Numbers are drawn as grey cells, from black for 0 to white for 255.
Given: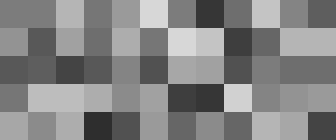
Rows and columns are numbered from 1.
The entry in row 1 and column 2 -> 124
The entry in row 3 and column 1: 88
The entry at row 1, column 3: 181
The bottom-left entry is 167
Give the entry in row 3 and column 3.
68
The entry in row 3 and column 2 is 94
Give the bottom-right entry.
68
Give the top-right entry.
94
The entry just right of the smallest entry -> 81
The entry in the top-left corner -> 124
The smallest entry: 46
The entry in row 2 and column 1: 147

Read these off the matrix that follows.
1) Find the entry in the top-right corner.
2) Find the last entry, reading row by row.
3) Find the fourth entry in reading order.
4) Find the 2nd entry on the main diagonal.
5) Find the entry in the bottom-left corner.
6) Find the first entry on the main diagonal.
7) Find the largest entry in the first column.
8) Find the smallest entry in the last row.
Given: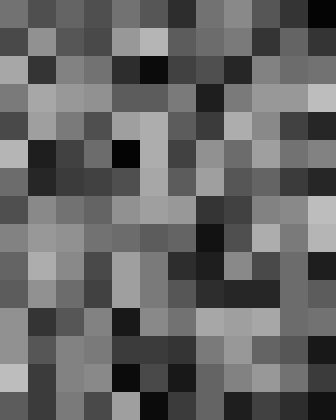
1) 4
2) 18
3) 79
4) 145
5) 92
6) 114
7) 189
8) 11
